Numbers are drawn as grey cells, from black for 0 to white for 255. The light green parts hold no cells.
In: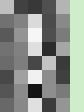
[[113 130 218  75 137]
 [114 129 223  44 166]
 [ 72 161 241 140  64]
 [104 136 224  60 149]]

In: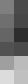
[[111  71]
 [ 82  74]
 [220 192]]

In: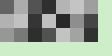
[[178 193  53 191  39 142  69]]

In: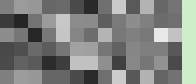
[[ 59  37 115 155 199 140 139  94 122 141 128 108 111]
 [ 73  79 106  92 118 162 160 118  98 134 127 126  88]
 [127 156 152 102 102  75  43 111 203  88 178 100 114]]

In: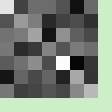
[[ 82 154 125  41  66  77  48]
 [119  43  57 131  84 123 110]
 [ 21 100  73 101  34 168  53]]

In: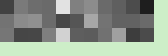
[[115 139 144 107  71  85 167 115  98  98 106]]

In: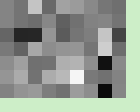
[[132 116 109 135  96 113 130 133 116]
 [121  99 168 141 148 149 117 206 109]
 [149 171 114 172 184 245 121 113 131]]
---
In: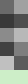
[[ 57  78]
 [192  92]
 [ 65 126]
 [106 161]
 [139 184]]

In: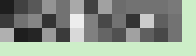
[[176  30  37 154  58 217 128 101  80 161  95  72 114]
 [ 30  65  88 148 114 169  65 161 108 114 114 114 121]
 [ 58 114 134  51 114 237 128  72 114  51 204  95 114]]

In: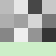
[[174 160 214 120]
 [187 230  71 200]
 [134 238 148  52]]

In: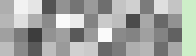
[[160 123  61 146 160  89 154 250 138 131 160 131  97]
 [189 138  89 189 154 208 202 104 123 174 182 110 168]
 [182 223 174 138 250 235 131 202 189  75 168 104 146]
 [174 242 229  83 146 116 154 110 196 208 123 223 196]]

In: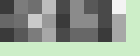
[[ 58  88 124 167  73 103 103  58 167]
 [103 111 202 153  58 139 139  73 167]
 [ 58 124 111 188  73 139  88  73 243]]

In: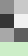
[[168  95]
 [142 201]
 [ 53 241]]
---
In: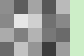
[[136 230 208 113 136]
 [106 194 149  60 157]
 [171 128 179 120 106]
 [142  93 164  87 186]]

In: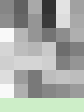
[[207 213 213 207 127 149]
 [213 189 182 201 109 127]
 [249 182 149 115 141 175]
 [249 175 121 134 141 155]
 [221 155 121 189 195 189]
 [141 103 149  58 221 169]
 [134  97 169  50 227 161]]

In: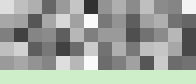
[[191 209  94 120  65 108 203 114 175 120 191 197 167  72]
 [222 191 175 102 154 197  49 147 175 139 191 139 133 243]
 [154 167 147 133 222 183 250 108 127 161  86 203 108 114]
 [167 161  86 167 216 161 250 120 147  94 161 175 114 102]
 [127  65 133 139  94 183 127 154 154  79 114 139 183  72]]

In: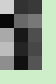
[[  8 105 120]
 [209  50  57]
 [189  36  71]
 [169  24  78]
 [142  16  84]]

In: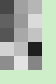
[[141 227 133]
 [211 189  31]
 [ 85 168 195]
 [ 71 161 182]
 [ 97 153 219]]

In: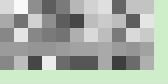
[[217 249 142  93 122 183 210 223 101 195 195]
 [135 229 135 122 115 175 217 189 122 217 202]
 [135 189  70 236 107  86  86 169  62 107 175]
 [155 155 149 149 155 162 162 169 155 149 162]
 [169 115 210 142  93  70 189 202 189  93 229]]

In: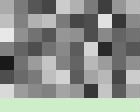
[[217 156 137 129 164 150  55 197  92 164]
 [232 144 114  86 150 144  78 137 100 114]
 [191 129 177 191 122  70  78 225  55 137]
 [171 122  86  70 204 177 122  62 150 184]
 [ 25 114 156 197 129 100 184 156 106 144]
 [ 78 106 122 191 211  92 164 184  70 204]
 [129 100  78 114 137  92 211  41 106  86]]

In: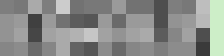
[[147 162  70 162 170 178 198 162 147 162 170  92 134 162  78]
 [147 154  64 154 114  92  86 154 106 154 154  78 147 154 184]
 [134 140 106 134 170  99  86 140 106 134 140 126 140 140  58]
 [126 120 170 126 204 114 120 120 154 114 114  78 126 120 190]]

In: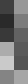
[[132 166]
 [ 64 152]
 [ 42 124]
 [ 57  98]
 [172  90]
 [202  84]]
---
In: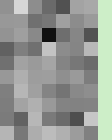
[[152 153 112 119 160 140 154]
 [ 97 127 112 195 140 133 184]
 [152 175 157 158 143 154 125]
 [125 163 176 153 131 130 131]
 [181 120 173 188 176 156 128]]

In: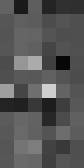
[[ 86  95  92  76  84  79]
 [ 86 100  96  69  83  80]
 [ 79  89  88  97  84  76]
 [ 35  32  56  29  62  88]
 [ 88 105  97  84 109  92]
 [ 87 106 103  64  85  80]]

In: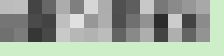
[[117 117  74  67 191 224 151 174  78 112 146  44 204  67 139]]

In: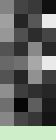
[[160  37  87 234]
 [ 83  46 137  40]
 [ 83  38 145  62]
 [111   6  94  27]]

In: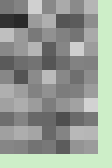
[[ 49  41 155 175  85  91 141]
 [136 153 181  94 134 207 156]
 [135  84 139 187 136 111 141]
 [161 173 156 125 147 162 210]
 [160 173 165 105 132 184 182]]

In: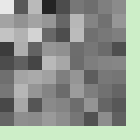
[[163 146 163 150 102 183 132 113 150]
 [ 60 174  99 150 144 109 119 107  78]
 [111 164 170 161 127 149  93 120 117]
 [ 72 167  85 138 132 109 148 101  87]]

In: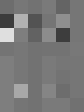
[[ 60 178  83 117 143 118]
 [116 119 114 115 115 120]
 [126 119 114 122 115 118]
 [126 117 114 122 122 113]]

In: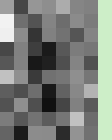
[[242 111  83 132 109 139 123]
 [ 71 129  62  26  88 124 118]
 [193 144  58 113 118 143 118]
 [ 82 143  79  16  69 129  90]
 [100  27 140 139  43 147 113]]
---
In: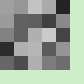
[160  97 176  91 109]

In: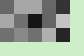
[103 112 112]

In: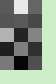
[ 90  89 132]

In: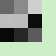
[103 187  91]

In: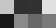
[198 138]

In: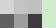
[213 158]

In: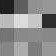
[ 31 219 139 153]
